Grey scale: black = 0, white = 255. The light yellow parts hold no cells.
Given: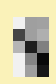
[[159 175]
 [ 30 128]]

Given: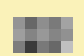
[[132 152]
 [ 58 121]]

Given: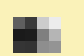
[[ 28 127]
 [ 51 142]]

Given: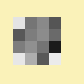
[[125 140]
 [144 116]]

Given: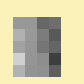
[[153 124]
 [150 118]]

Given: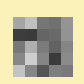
[[ 59 101]
 [175 123]]

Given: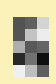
[[195 237]
 [ 89 101]]
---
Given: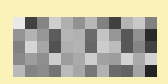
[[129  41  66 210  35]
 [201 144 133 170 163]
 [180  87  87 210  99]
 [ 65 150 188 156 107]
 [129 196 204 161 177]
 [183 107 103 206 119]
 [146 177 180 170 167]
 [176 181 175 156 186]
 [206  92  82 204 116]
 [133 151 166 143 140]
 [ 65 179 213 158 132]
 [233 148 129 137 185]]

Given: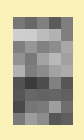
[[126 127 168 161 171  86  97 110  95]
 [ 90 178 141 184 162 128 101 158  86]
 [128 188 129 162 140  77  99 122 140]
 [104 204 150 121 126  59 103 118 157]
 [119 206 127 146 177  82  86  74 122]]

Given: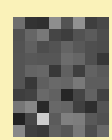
[[ 72  77  76  55  89  93  66  84  80 104]
 [ 62  91  79  79  98  93  98  46  89  77]
 [145  82  88 102  62 121  69  64 125 120]
 [ 83  61 100 108  96 102  38 101 128  86]
 [142  69  83  86  56 105  97 104  91  96]
 [ 48 120  77  86 103  95 105  41 205  57]
 [ 51 102  96  88 100  56  66 135  71  63]
 [110  81  83  84  84  84  62 118  34 136]]

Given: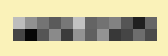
[[102  74]
 [ 32 109]
 [ 85  69]
 [130  56]
 [114 147]
 [100  96]
 [194 147]
 [119  59]
 [ 90 138]
 [116  85]
 [145   6]
 [189  69]]

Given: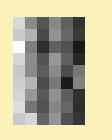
[[ 51  58  25  39 119 131  48  46  54]
 [ 96 103  81  96  76  27  94 103  80]
 [136 146  97 151 138 120 144 134 148]
 [ 85  73  46  82  93  76  89  82 100]
 [138 178 126 141 138 182 151 117 213]
 [217 202 252 214 200 206 213 221 201]]

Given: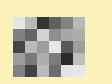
[[184 172 157 191 232]
 [131 167  88  42 227]
 [ 96 142 231 124 108]
 [ 53 210 156 174 186]
 [185 102 186 121  66]
 [229 129  70 156 129]]

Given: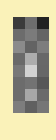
[[ 34 100 125 104 103  87 106 118]
 [110 123  99 173 210 115 167  96]
 [ 59 108 139 106 120 108 108 125]]

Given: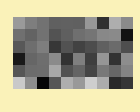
[[138  18  78 141 132  54]
 [174 138 107  50 103  41]
 [ 48 136  96 150 120 172]
 [151 117  77  62  69 206]
 [ 96 111  66 127 100 153]
 [ 97  95  82  50  82 174]
 [ 96  83  55 139 168  86]
 [114 114 126 110 109   6]
 [126  99 110 102 108 141]
 [154 112  88  25  86 201]]
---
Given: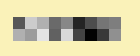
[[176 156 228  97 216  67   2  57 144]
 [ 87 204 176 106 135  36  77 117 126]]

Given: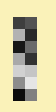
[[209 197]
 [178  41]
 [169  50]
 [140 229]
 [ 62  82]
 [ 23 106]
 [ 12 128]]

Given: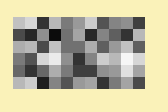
[[193 214  51 184 122 153 204  83 132 143  63]
 [184 204  30 132  83 153 164  51 122 164  74]
 [173 184  74 193 113 113 173  95 153 193  95]
 [122  83 214 235 143  51 132 204 184 246 214]
 [104  51 104 173 122  63  63 143 153 224 164]
 [ 74  39 143  12 113 164  39 132  95  51 184]]

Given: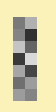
[[196 100]
 [166  70]
 [156 132]
 [132  48]
 [122 176]
 [111 156]
 [ 58 216]]

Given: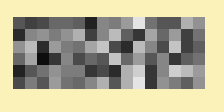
[[146 187  43 155 124 114 165 196  74  43 187 134  74 196  64  95]
 [104 165  13  54 134  74 104  86 196 104 155  86 134  54  95 114]
 [ 86  64  74 104 104  95  34 134 124 155 228 114  86  86 176 146]
 [ 74 124  86 155 114 104 134 176  86 176 228  54 146 124  95 146]
 [ 43 134 146 124 146 176  64 134 187  95  54 165 104 155  64 114]
 [ 34  86 114 146 124 124  54  74  43 176 206  54 134 206 187 155]]

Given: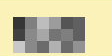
[[200 137 107 177 107 146]
 [ 65 137 167 116 127  96]
 [ 53 127 189 156  85  96]]

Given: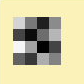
[[246 162   2  68]
 [212 121  32 139]
 [ 99  56 173 130]
 [ 68  12 109 182]]

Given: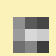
[[156 216 204]
 [144  89  70]
 [111 134  60]]
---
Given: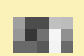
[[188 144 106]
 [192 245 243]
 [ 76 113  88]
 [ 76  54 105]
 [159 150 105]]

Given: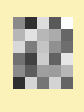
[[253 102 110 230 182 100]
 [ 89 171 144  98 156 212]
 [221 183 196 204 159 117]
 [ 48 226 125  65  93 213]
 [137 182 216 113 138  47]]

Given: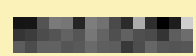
[[206 109  86]
 [ 29  93  84]
 [  1  52  87]
 [ 46  75 102]
 [172  79  77]
 [ 43  97  56]
 [ 74  79  93]
 [113  99  95]
 [125 119 106]
 [ 37  85  89]
 [118  98  85]
 [122  84  97]
 [ 83  76  97]
 [ 22  60  76]
 [ 21  53  92]]

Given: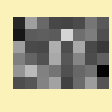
[[ 89  79  57  96   4  84]
 [118 125  73  76 114 157]
 [ 75 111 168 133 103 107]
 [ 68 212  78  87  80  65]
 [ 71  91 174 169 116 162]
 [104  94  72  81 129 131]
 [159  91  74 100 186  86]
 [ 40  23 159 127 148  77]]

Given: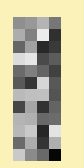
[[119  48  58  92  65  88  84 100 108 227 175   6]
 [180 236  41  74 100 214 192  50 104  38  52 105]
 [152 129 161 230 127  53 191 165 176 201 172 139]
 [143 173 102 220 106  89 186  70 180 184 106 201]]

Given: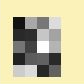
[[220 163 180  42  97]
 [119 198 253  97  39]
 [168  45  66  92 220]
 [ 19  41 117  34 204]]
